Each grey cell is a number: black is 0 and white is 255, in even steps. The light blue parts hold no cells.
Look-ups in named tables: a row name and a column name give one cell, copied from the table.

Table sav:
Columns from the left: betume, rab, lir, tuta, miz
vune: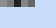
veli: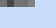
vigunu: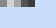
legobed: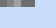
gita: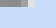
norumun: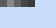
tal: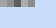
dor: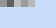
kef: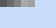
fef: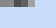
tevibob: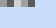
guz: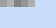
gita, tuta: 160
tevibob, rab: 93
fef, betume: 135
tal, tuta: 173
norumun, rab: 136
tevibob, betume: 154
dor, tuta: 154
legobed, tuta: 111
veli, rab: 71
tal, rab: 142
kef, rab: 105
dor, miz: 183
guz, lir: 131
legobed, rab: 133
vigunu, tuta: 84

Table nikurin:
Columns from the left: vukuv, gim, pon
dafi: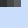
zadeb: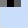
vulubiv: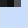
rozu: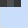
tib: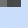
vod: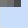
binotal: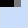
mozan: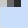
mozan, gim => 106
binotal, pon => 121
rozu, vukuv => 58
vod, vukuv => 119
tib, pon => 74
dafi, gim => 71
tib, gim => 72
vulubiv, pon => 84
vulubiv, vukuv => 31
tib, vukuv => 113
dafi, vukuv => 50
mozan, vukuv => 201
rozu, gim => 80
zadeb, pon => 90
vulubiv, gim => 16
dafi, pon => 95
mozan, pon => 44

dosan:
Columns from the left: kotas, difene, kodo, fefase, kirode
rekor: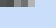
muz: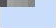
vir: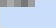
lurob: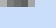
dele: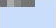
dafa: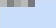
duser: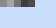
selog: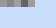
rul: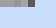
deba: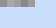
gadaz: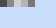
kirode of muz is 134
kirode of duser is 76
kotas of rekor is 84
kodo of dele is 136
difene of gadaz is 138
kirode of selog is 157
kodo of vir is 145
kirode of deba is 156
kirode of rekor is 180
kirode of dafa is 121
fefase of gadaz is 181
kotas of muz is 84
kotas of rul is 158
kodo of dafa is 167
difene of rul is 160
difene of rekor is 77
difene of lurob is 124
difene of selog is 135
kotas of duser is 138

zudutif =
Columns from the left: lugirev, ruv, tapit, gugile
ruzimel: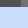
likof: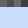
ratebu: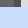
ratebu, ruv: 102
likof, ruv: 79
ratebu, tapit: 80
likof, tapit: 106
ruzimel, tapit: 82
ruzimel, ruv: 82
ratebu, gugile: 220
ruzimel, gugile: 114
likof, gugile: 62
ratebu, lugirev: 100
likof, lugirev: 99
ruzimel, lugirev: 81

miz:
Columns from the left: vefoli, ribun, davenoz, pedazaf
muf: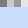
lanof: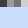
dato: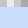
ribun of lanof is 155
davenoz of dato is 200
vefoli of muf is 123
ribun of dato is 235
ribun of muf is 201
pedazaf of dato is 169
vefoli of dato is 197
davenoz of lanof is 115
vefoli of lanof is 61
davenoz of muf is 152
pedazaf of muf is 230
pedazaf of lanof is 208
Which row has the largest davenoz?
dato

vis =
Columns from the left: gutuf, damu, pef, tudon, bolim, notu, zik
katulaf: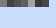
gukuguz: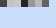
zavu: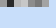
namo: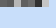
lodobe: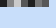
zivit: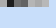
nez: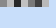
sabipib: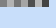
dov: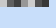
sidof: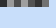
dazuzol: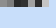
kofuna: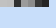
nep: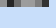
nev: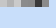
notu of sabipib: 185
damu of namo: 90
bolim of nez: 121
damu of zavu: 41
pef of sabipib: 117
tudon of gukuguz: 37
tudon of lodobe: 87
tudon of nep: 157

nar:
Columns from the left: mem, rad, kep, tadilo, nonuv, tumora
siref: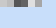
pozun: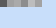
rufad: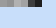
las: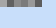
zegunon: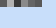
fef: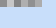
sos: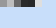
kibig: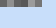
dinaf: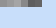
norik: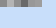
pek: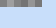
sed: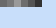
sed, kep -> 154
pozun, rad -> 161
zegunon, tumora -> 88
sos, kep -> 104
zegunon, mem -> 91
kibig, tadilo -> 88
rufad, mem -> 155
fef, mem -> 143
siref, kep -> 86
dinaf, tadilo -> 136
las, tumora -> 93
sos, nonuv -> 39
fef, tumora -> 172
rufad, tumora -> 30
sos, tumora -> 222
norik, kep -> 143
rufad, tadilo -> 162
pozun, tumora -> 162
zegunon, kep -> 58
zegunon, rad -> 179

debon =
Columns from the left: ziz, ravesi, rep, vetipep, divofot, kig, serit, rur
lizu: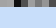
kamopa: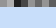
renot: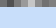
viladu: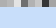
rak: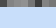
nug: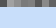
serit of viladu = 53
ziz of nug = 83
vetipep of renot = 154
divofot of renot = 198
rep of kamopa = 33
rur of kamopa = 93
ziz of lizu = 163
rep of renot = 123
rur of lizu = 77
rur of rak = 118
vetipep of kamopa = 70
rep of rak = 140
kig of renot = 140
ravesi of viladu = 184
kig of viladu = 199
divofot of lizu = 158

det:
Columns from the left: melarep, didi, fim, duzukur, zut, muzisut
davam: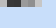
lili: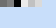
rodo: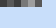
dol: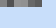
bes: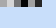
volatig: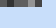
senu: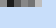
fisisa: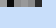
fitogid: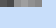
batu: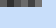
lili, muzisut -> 218
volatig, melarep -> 91
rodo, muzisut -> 88
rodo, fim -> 61
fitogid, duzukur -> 159
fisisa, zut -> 138
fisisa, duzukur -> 153
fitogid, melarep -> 86
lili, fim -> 2
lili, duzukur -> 234
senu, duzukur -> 136
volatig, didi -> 51
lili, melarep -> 110
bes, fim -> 115
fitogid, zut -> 145
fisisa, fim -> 141
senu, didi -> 28

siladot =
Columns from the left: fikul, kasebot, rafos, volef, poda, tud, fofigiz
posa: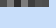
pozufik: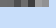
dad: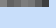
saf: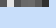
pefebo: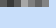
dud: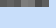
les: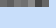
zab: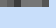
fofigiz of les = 102
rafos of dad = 108
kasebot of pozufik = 108
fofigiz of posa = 78
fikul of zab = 110
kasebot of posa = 124
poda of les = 138
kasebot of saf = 228
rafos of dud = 89
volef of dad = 125
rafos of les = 120
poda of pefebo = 127
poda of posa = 62
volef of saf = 105
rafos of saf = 83
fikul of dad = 131
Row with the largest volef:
pefebo

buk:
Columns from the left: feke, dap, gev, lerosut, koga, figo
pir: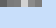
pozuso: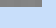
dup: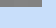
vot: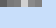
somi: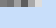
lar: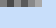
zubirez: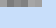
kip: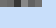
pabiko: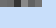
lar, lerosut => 90
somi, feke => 125
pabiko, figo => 115
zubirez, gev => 139
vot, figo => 128
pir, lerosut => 210
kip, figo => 113

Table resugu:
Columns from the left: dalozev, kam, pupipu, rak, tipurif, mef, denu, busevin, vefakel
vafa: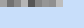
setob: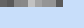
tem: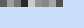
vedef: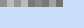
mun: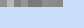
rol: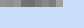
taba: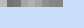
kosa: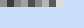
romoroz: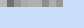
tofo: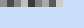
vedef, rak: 187
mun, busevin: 139
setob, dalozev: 100
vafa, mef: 134
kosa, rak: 162
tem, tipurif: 203
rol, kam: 142
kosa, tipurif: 79
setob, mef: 164
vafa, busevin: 144
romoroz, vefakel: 152
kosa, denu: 183
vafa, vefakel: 189
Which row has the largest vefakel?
kosa

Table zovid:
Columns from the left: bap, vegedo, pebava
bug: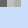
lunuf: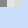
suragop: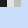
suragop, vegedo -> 226
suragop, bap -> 30
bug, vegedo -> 191
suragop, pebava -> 190
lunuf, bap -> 134
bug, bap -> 101
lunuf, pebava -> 219
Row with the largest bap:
lunuf

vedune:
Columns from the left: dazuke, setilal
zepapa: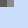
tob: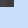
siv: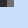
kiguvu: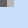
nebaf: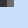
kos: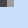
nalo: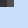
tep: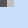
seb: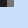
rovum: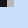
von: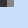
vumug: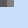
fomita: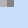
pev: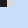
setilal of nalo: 80
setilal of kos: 157
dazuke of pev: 28
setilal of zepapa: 140
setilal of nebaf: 108
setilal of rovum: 184
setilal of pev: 217
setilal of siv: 113
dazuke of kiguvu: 98
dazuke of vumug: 88
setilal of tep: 192
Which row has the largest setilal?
pev

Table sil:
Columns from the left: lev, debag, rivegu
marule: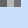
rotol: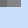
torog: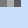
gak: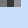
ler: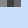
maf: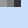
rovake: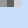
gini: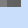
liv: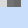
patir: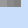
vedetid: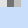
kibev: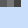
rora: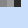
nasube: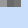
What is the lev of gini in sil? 126
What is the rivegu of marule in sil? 113
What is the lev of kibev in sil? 91
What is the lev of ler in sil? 135
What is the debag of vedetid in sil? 115
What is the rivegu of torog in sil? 91
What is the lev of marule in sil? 99
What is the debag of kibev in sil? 119
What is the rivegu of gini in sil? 97

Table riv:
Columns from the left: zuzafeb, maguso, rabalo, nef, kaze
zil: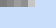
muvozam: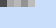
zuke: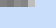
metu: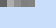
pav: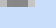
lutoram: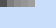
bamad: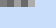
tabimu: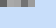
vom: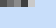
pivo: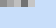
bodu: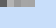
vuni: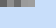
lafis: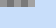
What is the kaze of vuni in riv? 158
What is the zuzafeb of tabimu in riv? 101
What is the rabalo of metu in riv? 143
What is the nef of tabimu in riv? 115
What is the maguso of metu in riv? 173
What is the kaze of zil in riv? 197
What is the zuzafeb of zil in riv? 125
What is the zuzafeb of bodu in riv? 95
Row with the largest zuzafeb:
pav

